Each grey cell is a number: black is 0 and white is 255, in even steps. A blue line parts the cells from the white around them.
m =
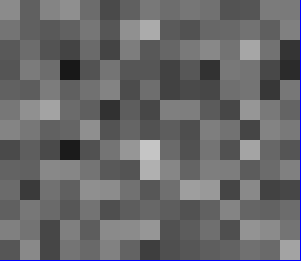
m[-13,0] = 139
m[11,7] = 150
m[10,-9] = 93
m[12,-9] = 99
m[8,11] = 125
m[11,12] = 147
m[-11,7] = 88
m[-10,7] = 86
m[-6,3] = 27
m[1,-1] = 128
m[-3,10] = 97
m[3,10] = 50
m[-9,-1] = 119
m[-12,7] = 171
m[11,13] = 139
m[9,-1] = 71
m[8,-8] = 176
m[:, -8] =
[120, 171, 88, 86, 110, 71, 82, 197, 176, 87, 103, 150, 62]
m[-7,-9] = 101
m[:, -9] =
[96, 144, 125, 86, 76, 93, 101, 150, 84, 113, 93, 139, 99]
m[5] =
[119, 144, 163, 107, 95, 49, 93, 71, 127, 126, 91, 71, 150, 121, 100]
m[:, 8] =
[109, 90, 102, 66, 66, 127, 93, 106, 134, 111, 93, 81, 79]
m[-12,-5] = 103
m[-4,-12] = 96
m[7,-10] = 116
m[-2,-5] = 111
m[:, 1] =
[96, 96, 108, 123, 93, 144, 119, 94, 97, 58, 119, 115, 137]
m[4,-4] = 111
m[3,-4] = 120
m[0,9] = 118
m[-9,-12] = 96
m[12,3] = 116
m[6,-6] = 78
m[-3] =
[96, 119, 106, 87, 115, 79, 93, 103, 93, 82, 97, 132, 101, 98, 108]
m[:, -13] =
[132, 89, 83, 109, 124, 163, 97, 74, 136, 113, 106, 71, 70]
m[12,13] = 106
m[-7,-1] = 121

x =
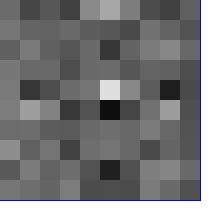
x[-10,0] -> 107
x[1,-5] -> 88
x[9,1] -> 110
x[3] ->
[119, 105, 105, 77, 106, 107, 86, 100, 97, 78]
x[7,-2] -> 100
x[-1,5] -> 77
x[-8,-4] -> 99
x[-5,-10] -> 124
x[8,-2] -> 133
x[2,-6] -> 106
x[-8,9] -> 103
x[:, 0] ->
[107, 118, 96, 119, 121, 124, 108, 141, 89, 118]
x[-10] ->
[107, 70, 87, 64, 137, 167, 125, 76, 65, 95]
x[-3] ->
[141, 97, 116, 67, 110, 116, 104, 74, 100, 84]
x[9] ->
[118, 110, 101, 124, 76, 77, 76, 123, 106, 81]
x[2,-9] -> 122
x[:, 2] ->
[87, 98, 95, 105, 77, 130, 92, 116, 98, 101]
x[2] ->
[96, 122, 95, 85, 106, 55, 99, 123, 135, 103]
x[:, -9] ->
[70, 100, 122, 105, 55, 158, 109, 97, 123, 110]
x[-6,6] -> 136
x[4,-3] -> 92
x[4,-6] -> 117

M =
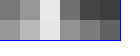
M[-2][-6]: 120
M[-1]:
[152, 184, 230, 146, 125, 99]
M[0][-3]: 112

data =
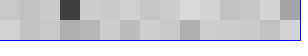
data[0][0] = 199
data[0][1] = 193
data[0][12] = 198
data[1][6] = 188
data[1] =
[209, 194, 199, 175, 182, 204, 188, 206, 201, 176, 205, 204, 202, 193, 212]
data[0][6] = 207
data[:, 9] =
[217, 176]
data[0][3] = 63
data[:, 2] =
[202, 199]

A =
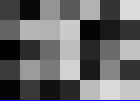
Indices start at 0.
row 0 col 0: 60
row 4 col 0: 5
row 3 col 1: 155
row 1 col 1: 180
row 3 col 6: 50
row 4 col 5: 218
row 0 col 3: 88
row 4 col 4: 187
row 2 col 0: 1
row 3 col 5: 134
